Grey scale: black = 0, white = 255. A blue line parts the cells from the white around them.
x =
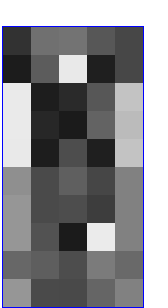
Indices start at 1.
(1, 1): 50
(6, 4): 70
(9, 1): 103
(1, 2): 112
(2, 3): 233
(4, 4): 99
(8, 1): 150
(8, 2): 82
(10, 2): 74
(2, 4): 31
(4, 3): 27
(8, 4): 235

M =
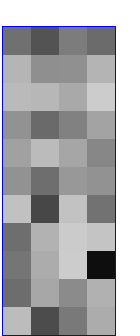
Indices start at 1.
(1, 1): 112
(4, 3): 129
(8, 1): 110
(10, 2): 167
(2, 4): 180
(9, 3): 204
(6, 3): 152
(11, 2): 76
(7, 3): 194
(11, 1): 188
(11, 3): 121

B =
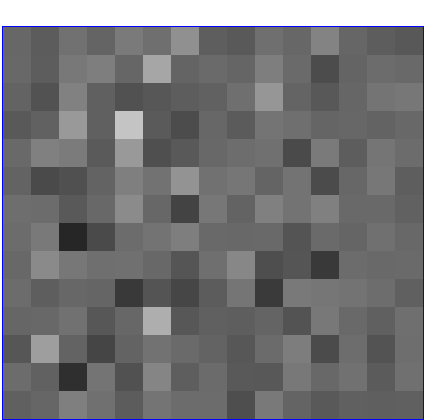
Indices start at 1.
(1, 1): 103
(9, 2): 138
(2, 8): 106
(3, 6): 87
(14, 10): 121
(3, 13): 102
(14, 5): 92
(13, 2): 97
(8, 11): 84
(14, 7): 108
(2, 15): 105
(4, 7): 76
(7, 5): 139
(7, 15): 97
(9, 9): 135
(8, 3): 38
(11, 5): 103
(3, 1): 99
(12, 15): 110
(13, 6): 133
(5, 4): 90
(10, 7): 70
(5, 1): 105
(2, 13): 100
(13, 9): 89
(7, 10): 128
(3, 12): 88
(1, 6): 111
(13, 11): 120
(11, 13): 105
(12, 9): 87
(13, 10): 88
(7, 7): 67
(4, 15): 104
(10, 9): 117
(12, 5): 99
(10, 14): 109
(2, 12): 76
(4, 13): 103

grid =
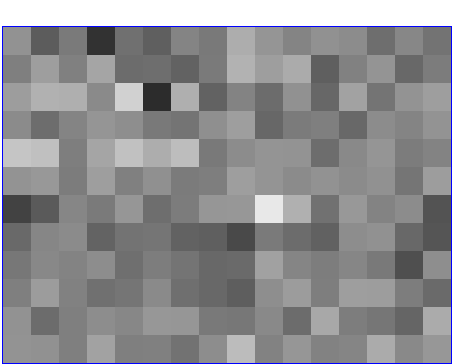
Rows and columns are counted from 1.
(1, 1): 146
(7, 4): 122
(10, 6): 138
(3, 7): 175
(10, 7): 111
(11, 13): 125
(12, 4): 162
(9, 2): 136
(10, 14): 157
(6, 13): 139
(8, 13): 141
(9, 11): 133
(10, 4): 112
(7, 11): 176
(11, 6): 151
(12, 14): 171
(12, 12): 130
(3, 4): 138
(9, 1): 119
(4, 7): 116
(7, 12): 113
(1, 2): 92
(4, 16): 147
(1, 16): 115
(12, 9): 188
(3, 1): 157
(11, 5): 135
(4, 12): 127
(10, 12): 126
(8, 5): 115
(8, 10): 122
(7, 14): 131
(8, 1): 105
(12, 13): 133
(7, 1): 66
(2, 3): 128
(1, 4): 50

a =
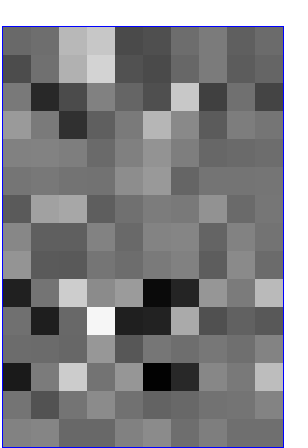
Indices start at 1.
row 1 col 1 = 105
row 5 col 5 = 128
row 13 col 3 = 204
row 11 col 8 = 80
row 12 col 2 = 107
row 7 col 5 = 112
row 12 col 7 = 110
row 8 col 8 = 100
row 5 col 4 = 106
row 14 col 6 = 99
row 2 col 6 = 74
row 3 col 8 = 64
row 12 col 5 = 87
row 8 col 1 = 135
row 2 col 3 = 177
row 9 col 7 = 129
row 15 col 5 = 129
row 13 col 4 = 115
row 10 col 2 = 116
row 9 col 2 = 90
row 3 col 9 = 112
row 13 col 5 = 150
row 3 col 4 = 129
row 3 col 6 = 79
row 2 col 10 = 101
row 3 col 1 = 121
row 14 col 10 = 131
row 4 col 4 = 95
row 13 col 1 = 26
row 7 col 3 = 167
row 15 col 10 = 111
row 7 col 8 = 146
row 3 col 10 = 68
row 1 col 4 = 199
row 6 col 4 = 114
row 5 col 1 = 129
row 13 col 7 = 40
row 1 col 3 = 184

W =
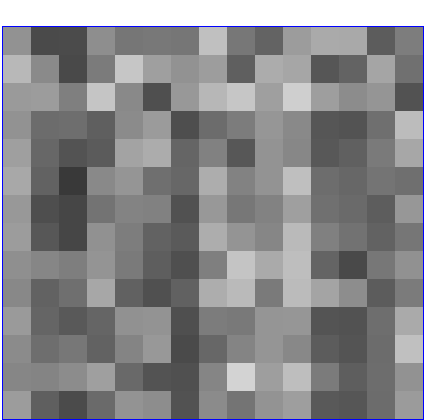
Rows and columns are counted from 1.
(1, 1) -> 146
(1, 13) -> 169
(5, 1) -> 159
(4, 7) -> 78
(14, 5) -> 147
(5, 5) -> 163
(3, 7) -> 152
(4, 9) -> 124
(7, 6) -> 129
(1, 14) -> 92
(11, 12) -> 84
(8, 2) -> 87
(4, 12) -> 86
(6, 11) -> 191
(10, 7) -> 97
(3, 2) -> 156
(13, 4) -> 159
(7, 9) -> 119
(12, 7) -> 74
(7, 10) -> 130
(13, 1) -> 134
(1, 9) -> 119
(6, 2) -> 98
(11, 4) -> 101
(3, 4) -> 197
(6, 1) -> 168
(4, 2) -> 108
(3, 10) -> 159
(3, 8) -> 183
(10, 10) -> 122
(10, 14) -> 92
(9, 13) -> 73
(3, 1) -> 154
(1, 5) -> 118
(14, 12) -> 89

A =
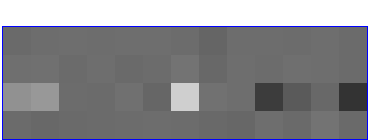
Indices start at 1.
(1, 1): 106
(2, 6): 108
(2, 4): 110
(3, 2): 152
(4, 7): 108
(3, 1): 145
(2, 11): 111
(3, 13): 51
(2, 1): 111
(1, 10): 109
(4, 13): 106
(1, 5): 110
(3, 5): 112
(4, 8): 105
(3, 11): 90
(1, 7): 108

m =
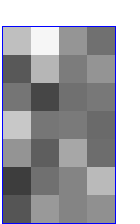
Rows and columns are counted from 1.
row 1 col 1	191
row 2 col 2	182
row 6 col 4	186
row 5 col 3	167
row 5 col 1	148
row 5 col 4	109
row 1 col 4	112
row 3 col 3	112
